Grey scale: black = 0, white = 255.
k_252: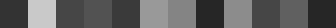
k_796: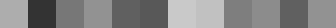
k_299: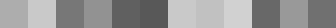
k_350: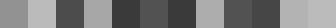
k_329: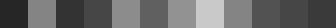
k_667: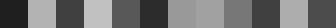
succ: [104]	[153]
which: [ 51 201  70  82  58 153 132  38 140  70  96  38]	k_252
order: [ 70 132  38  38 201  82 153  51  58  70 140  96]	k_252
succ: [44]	[153]
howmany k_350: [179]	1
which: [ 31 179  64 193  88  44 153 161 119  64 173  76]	k_667
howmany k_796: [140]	1

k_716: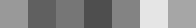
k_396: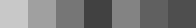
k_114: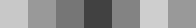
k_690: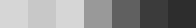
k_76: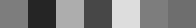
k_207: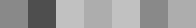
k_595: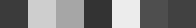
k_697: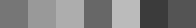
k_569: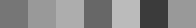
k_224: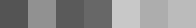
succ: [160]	[118]
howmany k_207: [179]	0

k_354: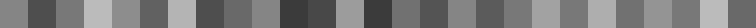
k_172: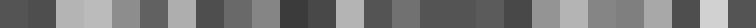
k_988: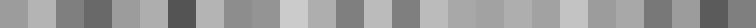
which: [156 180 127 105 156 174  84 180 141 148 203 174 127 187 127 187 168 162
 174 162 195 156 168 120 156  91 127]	k_988
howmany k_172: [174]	1

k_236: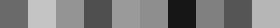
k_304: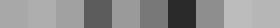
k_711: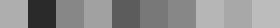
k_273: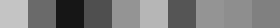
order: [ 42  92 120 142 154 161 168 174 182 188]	k_304
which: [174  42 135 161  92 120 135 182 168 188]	k_711
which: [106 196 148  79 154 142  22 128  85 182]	k_236
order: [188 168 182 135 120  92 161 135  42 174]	k_711
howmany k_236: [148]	1
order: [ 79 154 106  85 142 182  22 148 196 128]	k_236
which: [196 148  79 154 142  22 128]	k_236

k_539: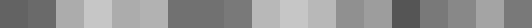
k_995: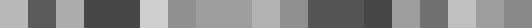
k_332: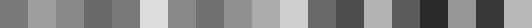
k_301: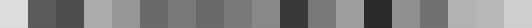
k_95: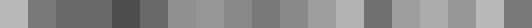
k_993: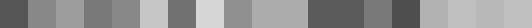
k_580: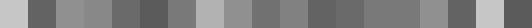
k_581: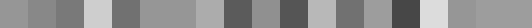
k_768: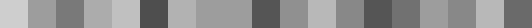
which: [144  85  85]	k_995
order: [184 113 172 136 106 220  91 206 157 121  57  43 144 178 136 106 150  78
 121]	k_332
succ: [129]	[99]
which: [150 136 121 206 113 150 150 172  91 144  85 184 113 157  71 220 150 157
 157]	k_581
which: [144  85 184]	k_581
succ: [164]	[121]

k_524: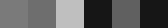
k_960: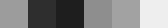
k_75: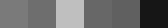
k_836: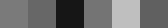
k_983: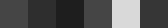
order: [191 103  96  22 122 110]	k_75
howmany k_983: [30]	1

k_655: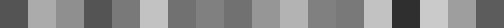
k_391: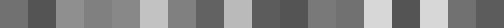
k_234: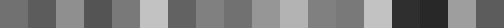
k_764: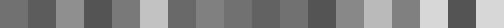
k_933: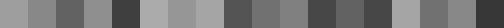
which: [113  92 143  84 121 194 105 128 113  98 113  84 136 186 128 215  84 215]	k_764
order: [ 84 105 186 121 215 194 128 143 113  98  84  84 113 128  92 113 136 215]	k_764
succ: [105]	[128]

